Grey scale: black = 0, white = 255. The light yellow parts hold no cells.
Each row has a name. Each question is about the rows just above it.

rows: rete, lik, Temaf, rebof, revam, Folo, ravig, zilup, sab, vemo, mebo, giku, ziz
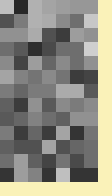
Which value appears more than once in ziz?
[52]
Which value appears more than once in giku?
[110]
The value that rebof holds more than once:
[110]
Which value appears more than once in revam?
[138]
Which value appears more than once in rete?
[151]
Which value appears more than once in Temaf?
[145]

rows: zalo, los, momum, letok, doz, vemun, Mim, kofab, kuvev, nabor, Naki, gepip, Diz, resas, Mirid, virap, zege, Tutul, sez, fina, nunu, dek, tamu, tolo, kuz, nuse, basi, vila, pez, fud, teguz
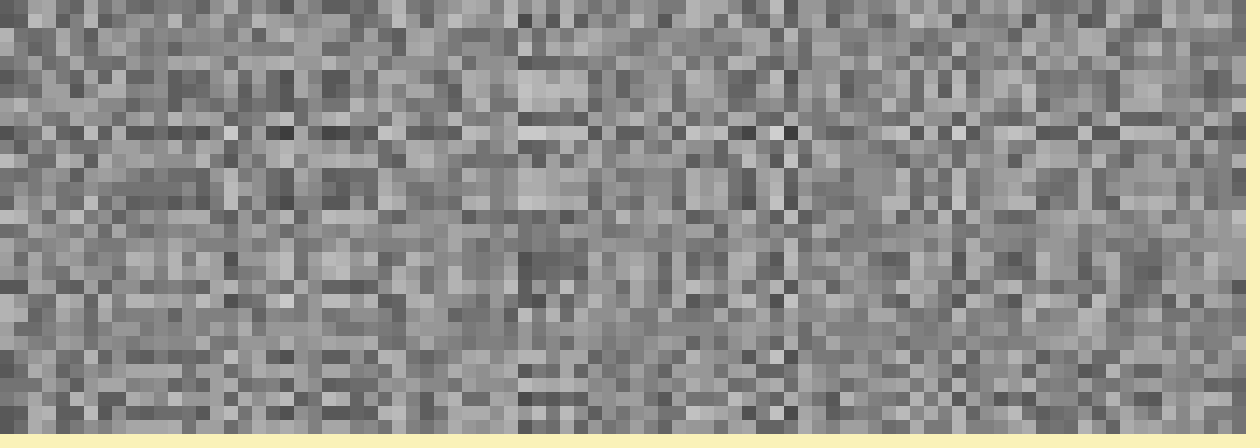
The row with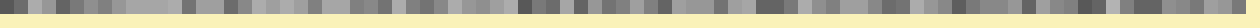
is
basi
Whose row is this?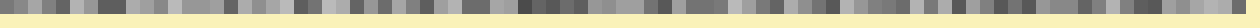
pez
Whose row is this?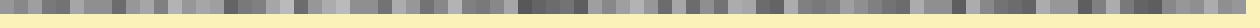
fina

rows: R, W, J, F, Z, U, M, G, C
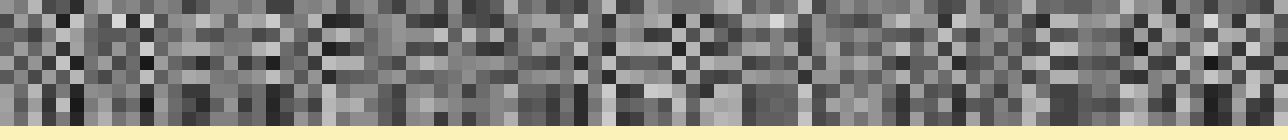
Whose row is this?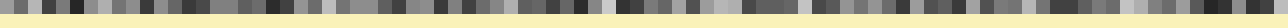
C
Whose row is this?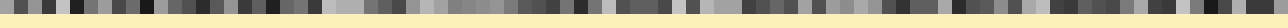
Z
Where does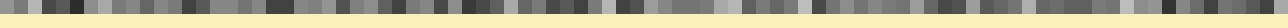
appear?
R
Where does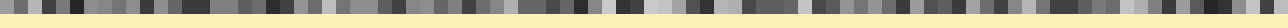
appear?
M

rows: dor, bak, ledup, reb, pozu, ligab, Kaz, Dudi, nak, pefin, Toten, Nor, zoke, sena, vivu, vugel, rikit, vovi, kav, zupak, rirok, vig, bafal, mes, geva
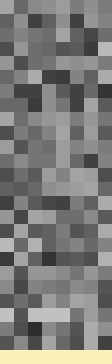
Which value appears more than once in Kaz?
[65]
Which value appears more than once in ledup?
[110]
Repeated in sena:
[104]
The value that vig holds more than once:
[156]
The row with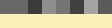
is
Dudi

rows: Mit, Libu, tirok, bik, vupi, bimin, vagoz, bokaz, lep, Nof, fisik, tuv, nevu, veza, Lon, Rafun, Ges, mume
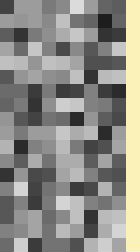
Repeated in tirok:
[51]
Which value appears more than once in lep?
[149]
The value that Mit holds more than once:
[156]
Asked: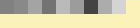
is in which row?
Ges
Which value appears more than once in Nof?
[156]
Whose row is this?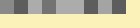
tuv

